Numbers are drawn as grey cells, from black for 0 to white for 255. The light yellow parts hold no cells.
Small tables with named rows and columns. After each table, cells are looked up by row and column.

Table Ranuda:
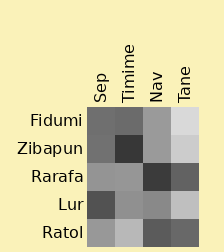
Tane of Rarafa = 98
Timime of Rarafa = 150
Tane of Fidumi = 217
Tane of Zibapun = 204
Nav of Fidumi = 154
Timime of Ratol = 184
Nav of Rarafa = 59
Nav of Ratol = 91
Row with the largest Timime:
Ratol

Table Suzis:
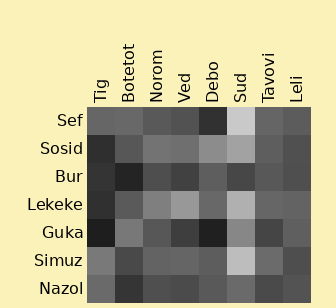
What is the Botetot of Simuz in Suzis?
73
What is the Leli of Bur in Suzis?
79
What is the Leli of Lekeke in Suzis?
99
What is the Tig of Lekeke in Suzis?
48
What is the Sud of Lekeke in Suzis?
176
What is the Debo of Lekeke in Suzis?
104
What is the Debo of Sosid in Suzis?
140

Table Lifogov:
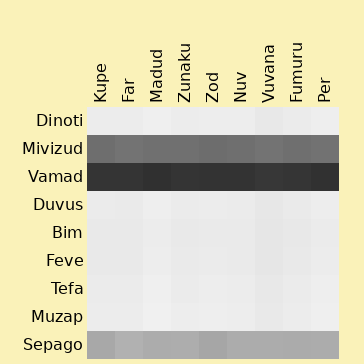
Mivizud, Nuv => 111
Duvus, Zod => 236
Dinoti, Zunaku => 236
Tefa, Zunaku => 235
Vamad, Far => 52
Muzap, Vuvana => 233
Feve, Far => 233

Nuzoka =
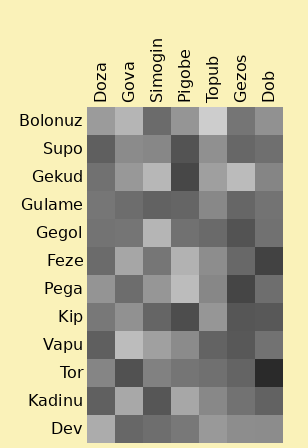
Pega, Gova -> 109
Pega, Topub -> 135
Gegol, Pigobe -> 113
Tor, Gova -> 81
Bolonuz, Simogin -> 107
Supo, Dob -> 111
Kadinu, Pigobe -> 167
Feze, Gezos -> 104
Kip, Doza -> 120
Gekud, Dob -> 133
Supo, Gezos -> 103
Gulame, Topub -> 136
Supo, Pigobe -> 83
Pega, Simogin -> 150
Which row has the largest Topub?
Bolonuz

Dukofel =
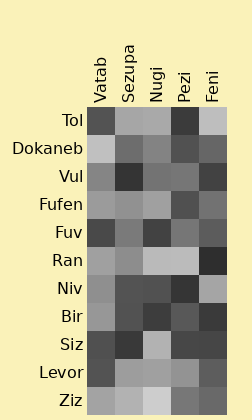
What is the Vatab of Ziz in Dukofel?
163
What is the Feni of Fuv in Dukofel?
92
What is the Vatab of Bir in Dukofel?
151
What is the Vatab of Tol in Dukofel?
83
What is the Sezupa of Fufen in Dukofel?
145
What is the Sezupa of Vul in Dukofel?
52
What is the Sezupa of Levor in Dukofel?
157
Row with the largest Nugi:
Ziz

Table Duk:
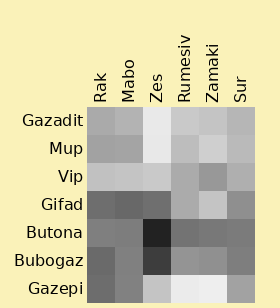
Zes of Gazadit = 233
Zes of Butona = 34
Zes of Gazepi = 196
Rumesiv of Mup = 189
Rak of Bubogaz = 106
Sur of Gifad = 143

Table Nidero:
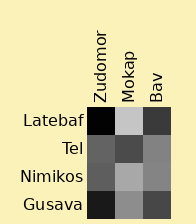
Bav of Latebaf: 58
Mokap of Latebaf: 197
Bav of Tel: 130
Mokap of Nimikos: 168
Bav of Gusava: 71
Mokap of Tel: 75
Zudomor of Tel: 99

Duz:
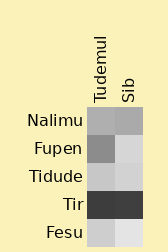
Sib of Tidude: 210
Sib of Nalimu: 170
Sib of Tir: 63
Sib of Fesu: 228
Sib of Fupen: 214
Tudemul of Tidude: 199
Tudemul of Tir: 61
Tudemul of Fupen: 140
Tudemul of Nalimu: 175
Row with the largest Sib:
Fesu

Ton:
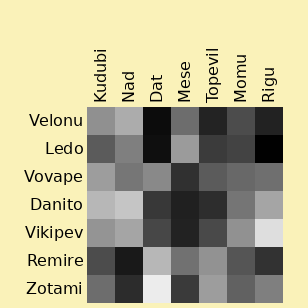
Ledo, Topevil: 59
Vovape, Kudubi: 157
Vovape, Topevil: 91
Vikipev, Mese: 34
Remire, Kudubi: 76
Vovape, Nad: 118
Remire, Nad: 25
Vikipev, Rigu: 222
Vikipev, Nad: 165
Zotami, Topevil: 157
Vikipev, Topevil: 73
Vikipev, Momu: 145
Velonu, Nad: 172
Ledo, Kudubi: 91
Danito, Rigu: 165
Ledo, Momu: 67
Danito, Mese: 32
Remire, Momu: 85
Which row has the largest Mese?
Ledo

